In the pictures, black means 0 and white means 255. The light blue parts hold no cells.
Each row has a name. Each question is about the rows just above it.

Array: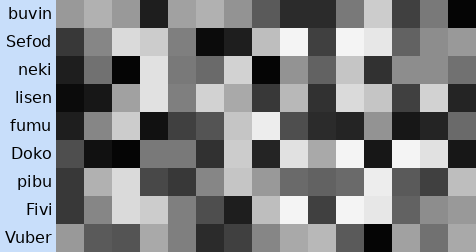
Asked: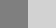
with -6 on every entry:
| 121 | 204 |
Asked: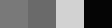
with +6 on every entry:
| 127 | 112 | 216 |  11 |
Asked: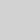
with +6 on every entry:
| 216 |

